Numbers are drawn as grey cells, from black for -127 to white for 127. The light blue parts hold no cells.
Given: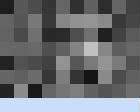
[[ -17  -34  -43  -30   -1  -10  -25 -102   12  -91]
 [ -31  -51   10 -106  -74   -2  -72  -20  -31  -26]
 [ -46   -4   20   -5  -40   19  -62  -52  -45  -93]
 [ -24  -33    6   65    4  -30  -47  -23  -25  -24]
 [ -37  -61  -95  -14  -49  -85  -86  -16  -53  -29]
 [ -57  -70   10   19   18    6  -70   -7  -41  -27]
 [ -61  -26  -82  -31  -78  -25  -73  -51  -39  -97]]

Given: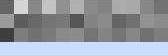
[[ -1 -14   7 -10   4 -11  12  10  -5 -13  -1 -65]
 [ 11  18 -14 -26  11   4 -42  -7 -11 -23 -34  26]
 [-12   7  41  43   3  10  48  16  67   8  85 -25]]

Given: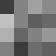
[[-30 -18 -67   1]
 [ 24   2 -25  48]
 [-23 -33   4  65]
 [ 10  33   4 -65]]

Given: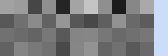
[[ -22  -38  -14  -26   19    6  -54  -14   -6    4  -29]
 [  -8  -15  -21   -8    6    5  -38   -7  -27  -20  -14]
 [ -35  -22   18  -32  -55  -40   22  -29   11  -15  -39]
 [  41    7 -100   15   68   36  -90   15  -57   28   34]]

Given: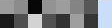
[[ -74   30  -77  -46   83  -48 -101]
 [ -40    4   29   19 -120   12   29]]

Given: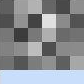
[[ 39 -32  16  -3 -42 -14]
 [ 11  10 -48  61  13   2]
 [-13 -21  47  -7 -67  -8]
 [-44  11  95 -60  18 -49]
 [ 14 -54 -25  50  30 -32]]
